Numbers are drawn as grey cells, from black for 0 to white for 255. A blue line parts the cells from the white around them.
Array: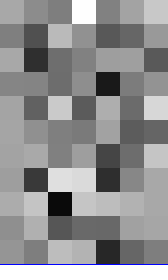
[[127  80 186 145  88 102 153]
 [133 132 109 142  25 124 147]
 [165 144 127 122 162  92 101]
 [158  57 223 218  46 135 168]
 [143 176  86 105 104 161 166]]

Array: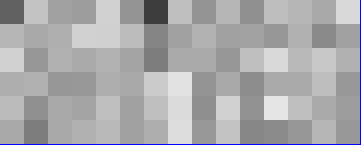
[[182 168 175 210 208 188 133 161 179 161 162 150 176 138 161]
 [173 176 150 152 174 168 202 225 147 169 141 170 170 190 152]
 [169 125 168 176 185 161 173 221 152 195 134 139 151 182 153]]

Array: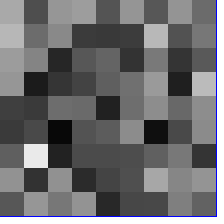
[[183 108 137  59  57  60 184  82 119]
 [150  27  53  67  95 112 154  31 187]
 [ 58  73   8  83  92 140  15  73 139]
 [146  50 145  43  68  79 167 134 148]]

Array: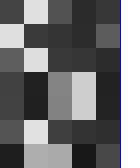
[[223  58  52  44  92]
 [ 65  33 132 206  34]
 [ 84 225  63  51  47]]

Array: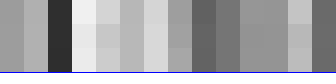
[[157 177  47 232 199 184 216 161 100 117 147 148 184 107]]

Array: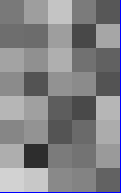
[[110 108 158  72 166]
 [139  83 146 139  83]
 [134 147  84 106 172]
 [210 200 137 131  98]]
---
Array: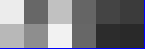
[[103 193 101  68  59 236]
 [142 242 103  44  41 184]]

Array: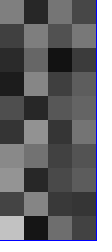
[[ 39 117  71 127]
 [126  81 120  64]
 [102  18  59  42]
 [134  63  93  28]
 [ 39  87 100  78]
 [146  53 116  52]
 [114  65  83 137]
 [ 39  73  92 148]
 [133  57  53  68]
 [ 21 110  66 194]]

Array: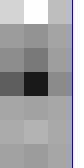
[[253 189 212]
 [147 163 156]
 [120 158 141]
 [ 25 140  95]
 [162 168 165]
 [178 170 172]
 [157 165 162]]

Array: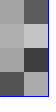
[[ 92 164]
 [196 174]
 [ 62 163]
 [172  83]]

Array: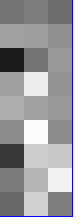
[[124 109 116]
 [158 143 161]
 [115 153  26]
 [237 147 159]
 [162 152 173]
 [252 141 140]
 [205 200  56]
 [181 241 122]
 [209 127 104]]

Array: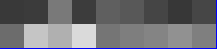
[[ 59 121  60  95  88  69  55  70  57]
 [197 176 218 117 126 132 145 127 108]]

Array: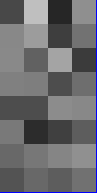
[[191  38 143  72]
 [156  62 114 136]
 [ 97 164  59 137]
 [126  77 110 128]
 [ 77 140 136  77]
 [ 44  64  93 121]
 [119 133 144 104]
 [104  93 113  83]]

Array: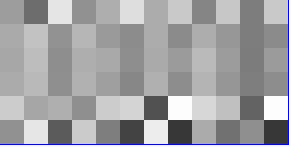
[[109 229 145 174 222 172 201 133 199 125 201 157]
 [194 146 182 154 140 172 139 173 151 125 139 170]
 [189 142 174 169 142 170 155 186 156 124 155 167]
 [185 143 177 159 135 176 141 180 150 126 141 171]
 [166 175 143 204 212  81 253 215 192  99 253 204]
 [230  91 203 126  67 237  55 171 113 143  55 145]]
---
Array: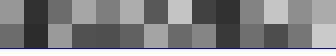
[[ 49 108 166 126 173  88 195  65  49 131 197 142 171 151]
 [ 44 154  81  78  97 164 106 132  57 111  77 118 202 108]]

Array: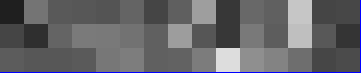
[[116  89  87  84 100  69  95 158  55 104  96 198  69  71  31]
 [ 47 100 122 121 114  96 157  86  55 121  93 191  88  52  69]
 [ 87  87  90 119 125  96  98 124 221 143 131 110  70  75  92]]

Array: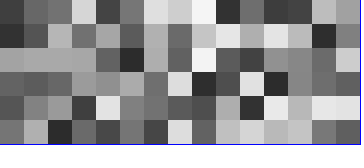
[[103 114 214  68 118 223 206 245  50 110  61  67 189 161  63]
 [ 84 182 113 166  91 177 106 197 230 175 228 187  46 128  50]
 [169 169 167  98  44 174  97 243  91  66 145 135 107 205 163]
 [ 92 103 155 144 171 111 221  46  78 225  44 134 110  96  99]
 [130 154  63 227 128 114  90  78 174  50 233 184 231 227  85]
 [176  44 106  72 117  70 221  98 192 213 185 196 120  95 117]]

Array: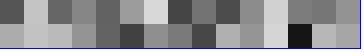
[[196 102 134  98 156 216  69 115  76 140 209 124 118 147  85]
 [194 186 148  99  65 143 122  71 176 149 213  21 183 166 172]]

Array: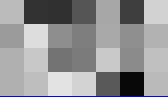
[[ 50  48  85 167  62 210 187]
 [221 142 126 169 143 178 155]
 [200 115 123 201 139 192 176]
 [190 227 211  89   8 186 176]]

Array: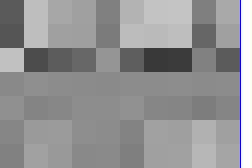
[[190 167 160 128 179 195 196 127 169  90]
 [190 160 159 123 188 186 190 102 160  85]
 [ 76  92 103 149  94  57  59 129  91 193]
 [143 140 139 138 140 140 141 139 140 137]
 [132 135 141 141 145 134 133 125 133 144]
 [154 155 142 140 131 161 159 177 160 134]
 [161 153 137 138 127 160 161 183 165 129]]
